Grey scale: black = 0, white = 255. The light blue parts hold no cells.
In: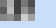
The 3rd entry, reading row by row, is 64
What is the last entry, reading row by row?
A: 160
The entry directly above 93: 119
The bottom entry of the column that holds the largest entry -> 204

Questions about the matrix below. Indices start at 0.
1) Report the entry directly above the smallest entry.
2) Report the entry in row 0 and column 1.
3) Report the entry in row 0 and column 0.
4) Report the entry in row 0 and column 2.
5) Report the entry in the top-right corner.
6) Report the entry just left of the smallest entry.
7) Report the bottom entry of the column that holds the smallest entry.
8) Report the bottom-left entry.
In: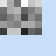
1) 170
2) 170
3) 227
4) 114
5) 212
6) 196
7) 35
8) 60

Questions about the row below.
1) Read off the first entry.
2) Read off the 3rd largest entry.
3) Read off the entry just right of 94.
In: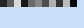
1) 37
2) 175
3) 216

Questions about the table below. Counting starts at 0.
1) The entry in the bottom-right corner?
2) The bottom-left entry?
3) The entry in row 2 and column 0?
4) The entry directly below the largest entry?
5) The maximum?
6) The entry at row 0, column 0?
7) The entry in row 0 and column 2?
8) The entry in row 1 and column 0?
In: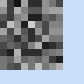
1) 178
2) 118
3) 86
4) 46
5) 205
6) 178
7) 19
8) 146

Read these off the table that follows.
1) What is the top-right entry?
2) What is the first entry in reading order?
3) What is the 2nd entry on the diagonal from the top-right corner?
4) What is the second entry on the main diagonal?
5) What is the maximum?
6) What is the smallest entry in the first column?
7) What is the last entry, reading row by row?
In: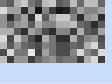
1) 105
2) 118
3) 133
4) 161
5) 230
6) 76
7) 62

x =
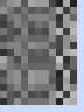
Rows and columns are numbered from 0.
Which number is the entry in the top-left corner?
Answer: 116
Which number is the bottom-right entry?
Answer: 168
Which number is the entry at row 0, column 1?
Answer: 144
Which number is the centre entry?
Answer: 102
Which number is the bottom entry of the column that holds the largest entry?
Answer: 34
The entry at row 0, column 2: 156
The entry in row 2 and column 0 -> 73
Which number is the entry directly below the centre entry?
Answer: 88
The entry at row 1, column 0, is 144
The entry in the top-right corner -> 34
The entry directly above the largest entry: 61
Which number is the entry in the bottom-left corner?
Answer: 48
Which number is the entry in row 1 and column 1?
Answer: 116
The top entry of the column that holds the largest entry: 34
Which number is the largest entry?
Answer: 197
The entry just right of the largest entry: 48
